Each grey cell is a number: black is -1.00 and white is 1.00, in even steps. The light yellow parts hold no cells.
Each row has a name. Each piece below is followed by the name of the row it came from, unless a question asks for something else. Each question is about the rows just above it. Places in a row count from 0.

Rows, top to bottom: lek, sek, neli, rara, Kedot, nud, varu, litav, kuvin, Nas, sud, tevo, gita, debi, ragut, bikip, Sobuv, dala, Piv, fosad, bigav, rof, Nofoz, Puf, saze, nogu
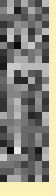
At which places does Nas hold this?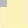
3 4 5 6
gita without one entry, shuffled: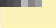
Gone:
[0.14]
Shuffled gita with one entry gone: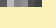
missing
[0.24]
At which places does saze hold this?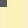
0 1 4 6

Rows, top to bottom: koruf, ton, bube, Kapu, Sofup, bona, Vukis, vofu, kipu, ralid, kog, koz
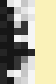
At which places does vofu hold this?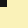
1 2 3
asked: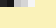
koz
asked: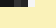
Vukis
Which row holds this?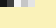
bube
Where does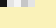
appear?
koruf
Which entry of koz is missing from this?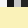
[0.67]

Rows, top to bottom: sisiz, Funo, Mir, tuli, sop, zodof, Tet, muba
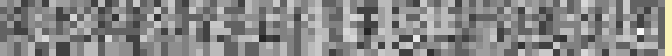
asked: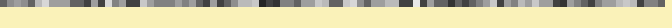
zodof
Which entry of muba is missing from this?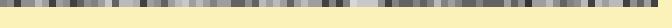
[-0.36]
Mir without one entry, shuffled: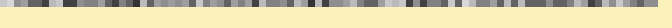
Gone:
[-0.11]
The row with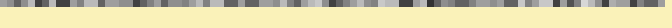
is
muba
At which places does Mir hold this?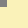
6 7 13 15 18 25 33 44 65 72 75 77 79 92
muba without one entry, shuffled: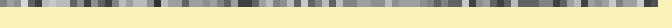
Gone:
[0.36]
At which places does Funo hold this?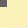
0 3 10 12 15 18 23 25 26 29 32 33 34 37 39 42 48 64 65 71 78 81 85 88 90 94

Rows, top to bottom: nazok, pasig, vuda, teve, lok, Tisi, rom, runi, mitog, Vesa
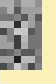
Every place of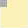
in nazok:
0 1 3 4
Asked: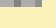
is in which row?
nazok
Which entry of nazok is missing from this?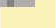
[0.13]
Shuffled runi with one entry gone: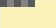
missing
[-0.20]

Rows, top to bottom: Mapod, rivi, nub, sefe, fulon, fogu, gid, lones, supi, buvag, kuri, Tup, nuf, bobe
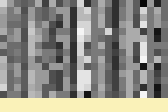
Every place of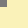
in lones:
2 6 7 9 13 14 21
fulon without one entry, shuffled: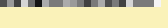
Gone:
[0.57]
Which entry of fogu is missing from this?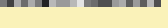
[0.09]

